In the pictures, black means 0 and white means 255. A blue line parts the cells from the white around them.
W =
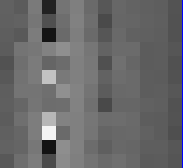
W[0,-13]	97
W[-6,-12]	116
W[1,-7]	110
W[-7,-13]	88
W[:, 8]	[103, 102, 105, 107, 112, 109, 105, 102, 109, 104, 104, 111]
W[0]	[97, 91, 122, 34, 116, 127, 106, 87, 103, 99, 96, 94, 83]
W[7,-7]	112
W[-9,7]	99
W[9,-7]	117
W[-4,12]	83
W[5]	[88, 114, 123, 194, 121, 128, 121, 98, 109, 106, 93, 92, 82]
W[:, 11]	[94, 95, 94, 93, 93, 92, 94, 95, 92, 92, 94, 92]
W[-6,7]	92
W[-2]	[98, 101, 119, 19, 142, 129, 108, 95, 104, 102, 94, 94, 87]
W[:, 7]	[87, 74, 86, 99, 80, 98, 92, 73, 108, 101, 95, 106]
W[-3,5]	128
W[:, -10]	[34, 80, 20, 130, 101, 194, 111, 109, 183, 244, 19, 75]
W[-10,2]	124
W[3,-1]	86
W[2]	[94, 89, 124, 20, 106, 126, 106, 86, 105, 97, 96, 94, 82]
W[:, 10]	[96, 97, 96, 92, 92, 93, 93, 97, 93, 97, 94, 91]
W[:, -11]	[122, 118, 124, 119, 123, 123, 116, 117, 125, 125, 119, 124]
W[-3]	[96, 102, 125, 244, 106, 128, 117, 101, 104, 105, 97, 92, 79]
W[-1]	[88, 110, 124, 75, 139, 127, 115, 106, 111, 104, 91, 92, 85]
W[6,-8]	131

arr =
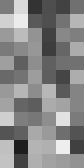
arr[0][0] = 123
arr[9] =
[84, 96, 169, 154, 110, 83]
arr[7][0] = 163
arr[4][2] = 142
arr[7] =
[163, 101, 93, 171, 163, 133]
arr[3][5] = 172
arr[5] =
[105, 115, 157, 94, 69, 173]
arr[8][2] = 119
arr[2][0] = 154
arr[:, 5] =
[112, 182, 127, 172, 113, 173, 132, 133, 123, 83, 64, 146]
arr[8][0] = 207
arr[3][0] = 122
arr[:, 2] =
[51, 89, 147, 151, 142, 157, 141, 93, 119, 169, 180, 176]
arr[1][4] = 115
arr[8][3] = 142
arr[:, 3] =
[78, 79, 65, 61, 96, 94, 183, 171, 142, 154, 176, 162]
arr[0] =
[123, 218, 51, 78, 66, 112]
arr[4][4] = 112
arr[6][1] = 182

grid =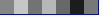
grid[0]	133
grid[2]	115
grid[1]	198
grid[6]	120

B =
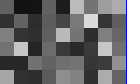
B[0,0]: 97
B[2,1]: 51
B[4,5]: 115
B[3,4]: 57
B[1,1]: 99
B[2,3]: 96
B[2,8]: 102
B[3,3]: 108
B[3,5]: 41
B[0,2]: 19
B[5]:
[166, 49, 46, 91, 142, 131, 48, 172, 100]
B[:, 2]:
[19, 45, 47, 36, 114, 46]
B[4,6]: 54
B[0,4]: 28
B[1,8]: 95
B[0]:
[97, 18, 19, 97, 28, 188, 116, 157, 172]
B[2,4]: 185

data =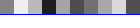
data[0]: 132
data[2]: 185

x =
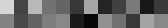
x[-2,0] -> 214
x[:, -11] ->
[68, 73]
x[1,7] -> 145
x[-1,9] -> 55
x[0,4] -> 101
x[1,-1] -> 136
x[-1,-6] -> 7
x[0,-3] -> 122

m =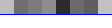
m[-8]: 190
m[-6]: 123
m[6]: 94
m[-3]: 107

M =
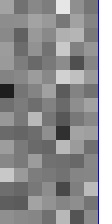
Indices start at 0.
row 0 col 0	163
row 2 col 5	181
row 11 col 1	122
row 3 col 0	156
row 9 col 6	159
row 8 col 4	87
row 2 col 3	137
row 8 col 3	118
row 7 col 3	130
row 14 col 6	116
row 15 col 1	137
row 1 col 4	119
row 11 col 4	111
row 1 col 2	163
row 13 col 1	103
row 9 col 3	143
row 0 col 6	117
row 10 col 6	112
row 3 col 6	150
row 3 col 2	146
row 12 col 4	114
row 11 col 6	135
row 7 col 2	110
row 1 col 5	162
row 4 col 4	140
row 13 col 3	141
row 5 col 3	136
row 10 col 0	157
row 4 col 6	133
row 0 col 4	230
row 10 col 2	106
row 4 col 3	121
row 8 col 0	152
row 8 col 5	120
